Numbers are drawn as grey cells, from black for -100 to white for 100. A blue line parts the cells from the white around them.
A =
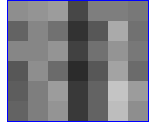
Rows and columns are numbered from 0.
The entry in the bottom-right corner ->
11
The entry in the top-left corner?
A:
11
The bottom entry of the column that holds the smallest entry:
-55
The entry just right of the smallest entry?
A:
-32
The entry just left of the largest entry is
-22
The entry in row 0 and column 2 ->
22
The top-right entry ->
-6
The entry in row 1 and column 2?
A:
-11
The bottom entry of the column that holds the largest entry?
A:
48
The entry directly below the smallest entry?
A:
-55
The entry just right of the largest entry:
22
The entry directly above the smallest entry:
-49
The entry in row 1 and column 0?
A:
-22

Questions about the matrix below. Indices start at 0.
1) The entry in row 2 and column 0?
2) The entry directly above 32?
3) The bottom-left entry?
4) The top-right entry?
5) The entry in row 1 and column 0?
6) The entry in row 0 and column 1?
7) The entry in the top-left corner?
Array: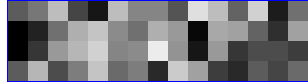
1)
-100
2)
48
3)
-28
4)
-12
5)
-100
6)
-7
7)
-28
